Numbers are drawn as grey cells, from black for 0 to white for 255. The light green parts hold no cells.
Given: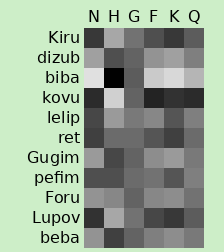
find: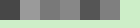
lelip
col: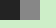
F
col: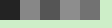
F
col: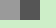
K
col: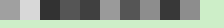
K
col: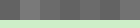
G

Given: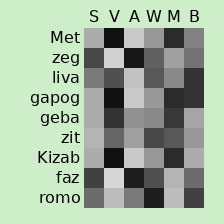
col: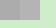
S
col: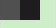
W
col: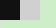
V

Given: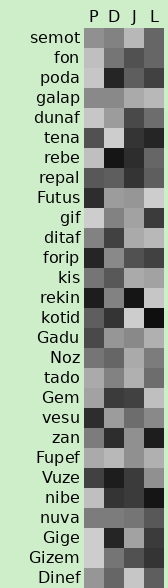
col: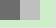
L
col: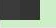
L
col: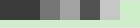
J
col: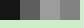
D

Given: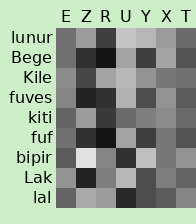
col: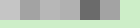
U
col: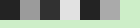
Z
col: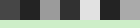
Z
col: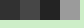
Z
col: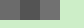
T
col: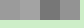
X
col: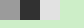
Z

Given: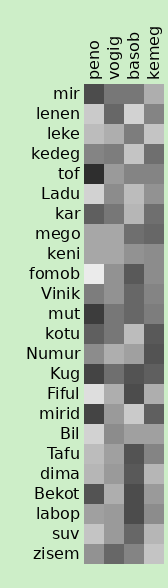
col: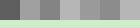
kemeg
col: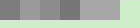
vogig

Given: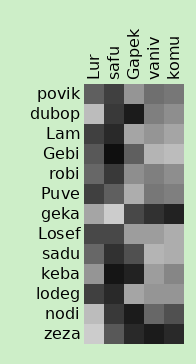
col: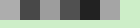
Gapek
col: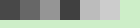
Lur

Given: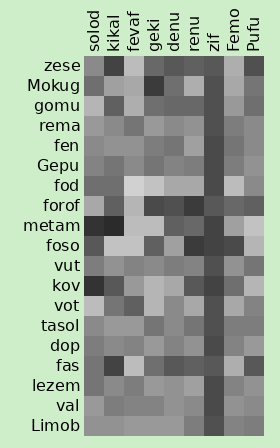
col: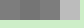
Femo
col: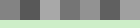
renu
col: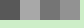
renu
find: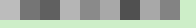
vot
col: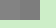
Pufu

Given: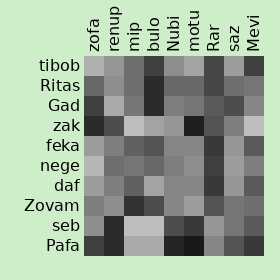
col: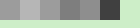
zofa
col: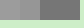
saz
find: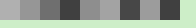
tibob
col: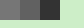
mip

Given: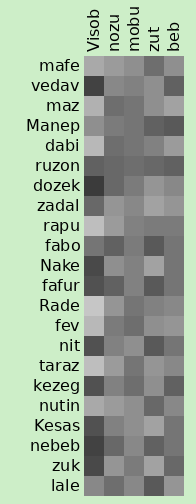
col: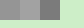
zut
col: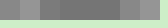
beb
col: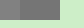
mobu
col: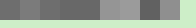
nozu
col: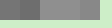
mobu
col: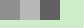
Visob
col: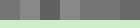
beb

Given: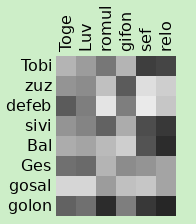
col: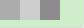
gifon
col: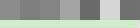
Luv
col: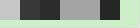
relo
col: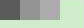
Toge
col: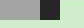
relo

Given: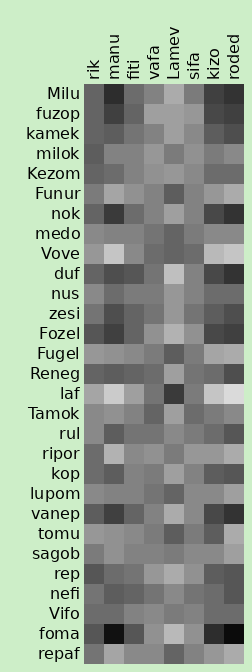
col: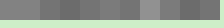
vafa
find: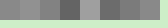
Tamok
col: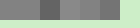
fiti
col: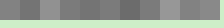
sifa
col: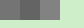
fiti

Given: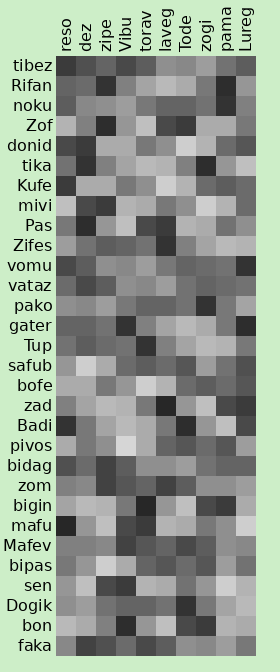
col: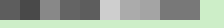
dez
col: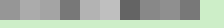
Vibu
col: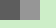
Lureg
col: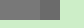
dez
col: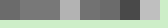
pama
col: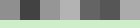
laveg

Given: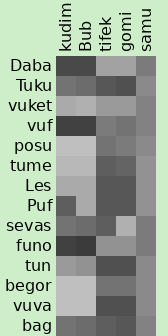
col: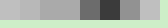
Bub
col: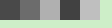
Bub
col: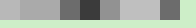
Bub

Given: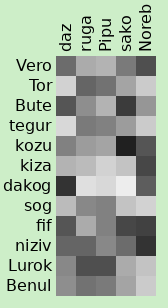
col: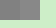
Pipu
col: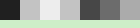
sako
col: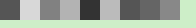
daz

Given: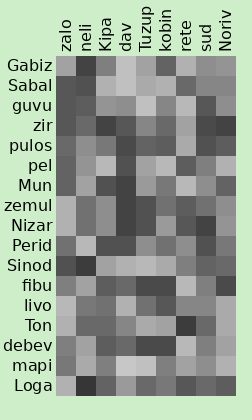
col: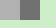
zalo
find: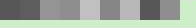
guvu
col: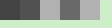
dav
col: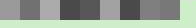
kobin

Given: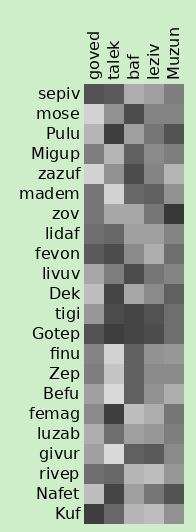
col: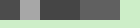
baf
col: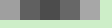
baf
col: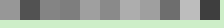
goved

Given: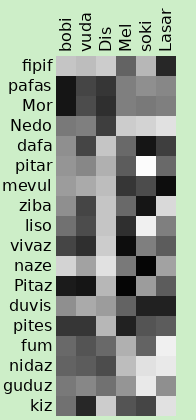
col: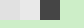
soki
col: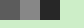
vuda
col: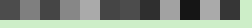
vuda
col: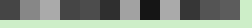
vuda
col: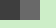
Lasar

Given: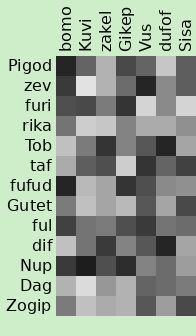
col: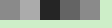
dufof
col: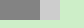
Gikep
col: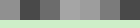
Sisa
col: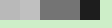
Kuvi
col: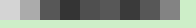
Vus

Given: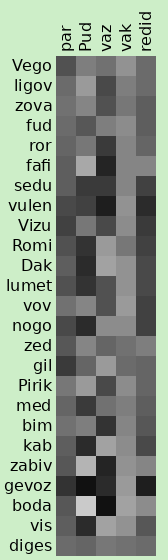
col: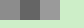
vaz
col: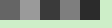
Pud
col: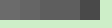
par

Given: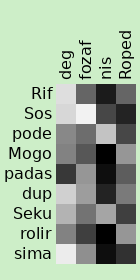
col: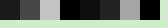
nis
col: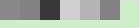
deg
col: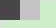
nis
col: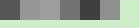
fozaf
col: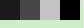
nis
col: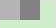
deg

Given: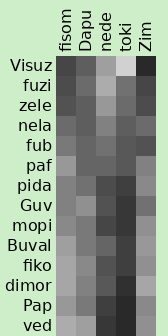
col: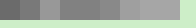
fisom
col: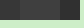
toki
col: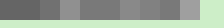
Dapu

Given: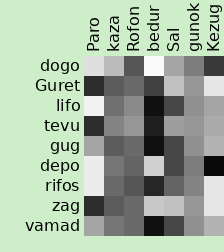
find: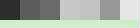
zag
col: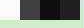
bedur
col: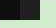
bedur

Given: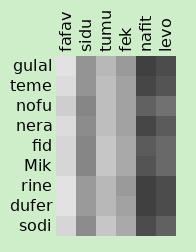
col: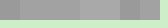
fek
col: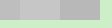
tumu
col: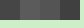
nafit
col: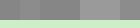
sidu
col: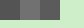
levo

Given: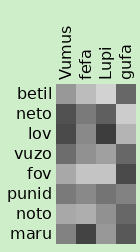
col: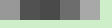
Vumus
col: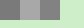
Vumus

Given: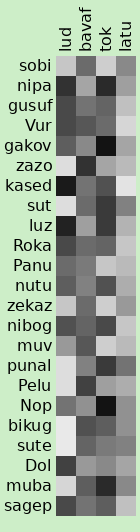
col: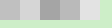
latu
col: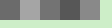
bavaf
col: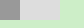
lud
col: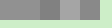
latu
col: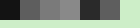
tok

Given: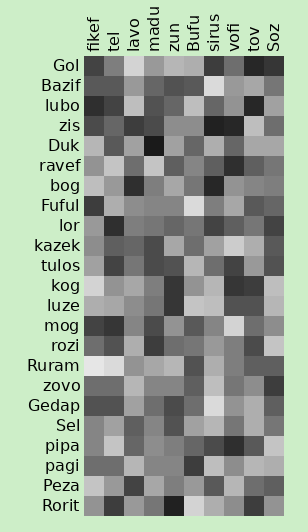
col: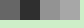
vofi
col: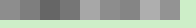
lavo

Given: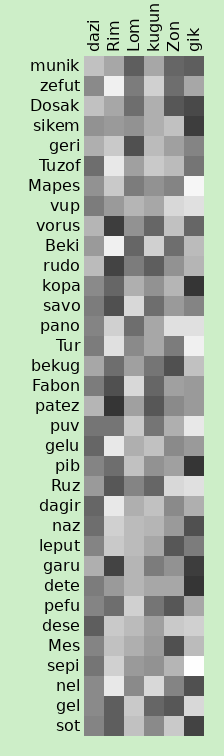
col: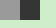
gik
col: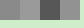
Zon
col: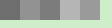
dazi
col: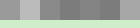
dazi
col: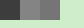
gik
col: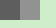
kugun
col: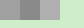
Zon

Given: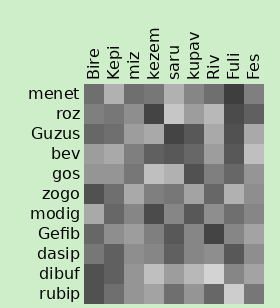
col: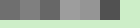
Bire
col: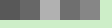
Fuli
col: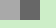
Bire
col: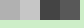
saru

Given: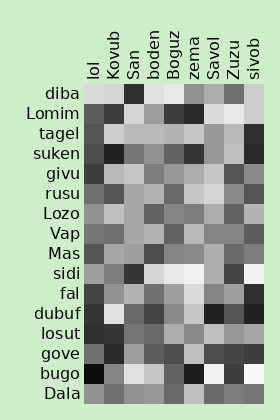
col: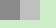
zema
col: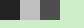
Savol

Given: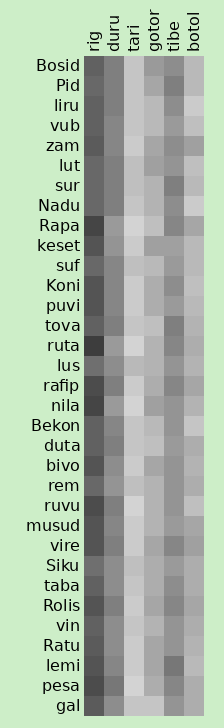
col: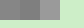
duru
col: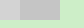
tari
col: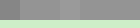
tibe

